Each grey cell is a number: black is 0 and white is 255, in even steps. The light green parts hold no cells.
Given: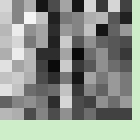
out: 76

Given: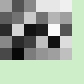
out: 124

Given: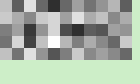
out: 224

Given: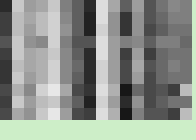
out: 146

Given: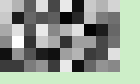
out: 124

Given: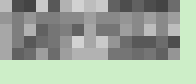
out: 108

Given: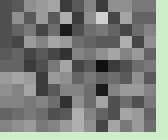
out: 154

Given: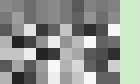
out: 68
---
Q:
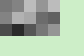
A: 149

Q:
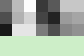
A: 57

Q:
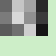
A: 40

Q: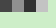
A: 195

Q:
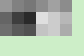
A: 140

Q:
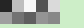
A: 83

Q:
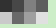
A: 93
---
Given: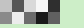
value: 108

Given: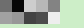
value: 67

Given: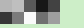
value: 250

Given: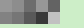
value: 89

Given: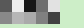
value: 170

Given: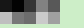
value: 109

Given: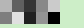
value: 32

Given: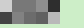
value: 108
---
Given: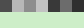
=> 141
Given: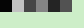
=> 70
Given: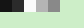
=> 250
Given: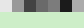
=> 67
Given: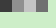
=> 196
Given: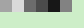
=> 108
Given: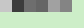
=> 110
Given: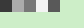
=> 119
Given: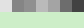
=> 144
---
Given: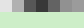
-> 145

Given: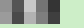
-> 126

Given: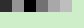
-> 168

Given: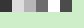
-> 254

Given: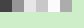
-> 251

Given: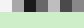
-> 74

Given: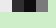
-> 14

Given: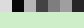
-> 159
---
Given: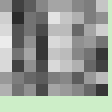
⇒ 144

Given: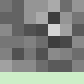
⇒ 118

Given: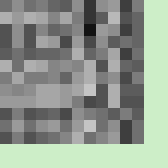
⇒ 101

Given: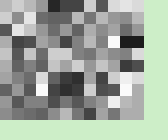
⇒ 184

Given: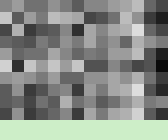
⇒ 30

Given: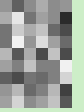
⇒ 43

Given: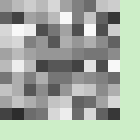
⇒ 55
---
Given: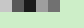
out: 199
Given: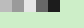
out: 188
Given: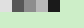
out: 224
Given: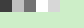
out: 61
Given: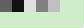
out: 97
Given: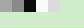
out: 167
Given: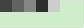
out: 66
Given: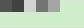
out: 83
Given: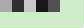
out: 170
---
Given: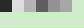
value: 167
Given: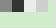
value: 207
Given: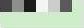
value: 89
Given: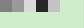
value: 196
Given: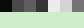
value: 116
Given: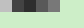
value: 120
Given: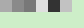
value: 194
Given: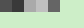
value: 101
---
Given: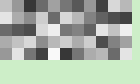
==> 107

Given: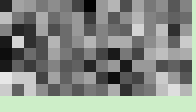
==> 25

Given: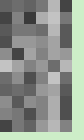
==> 141

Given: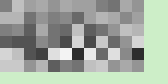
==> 94

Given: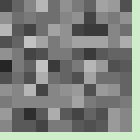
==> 122

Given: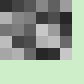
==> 117

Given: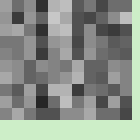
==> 119
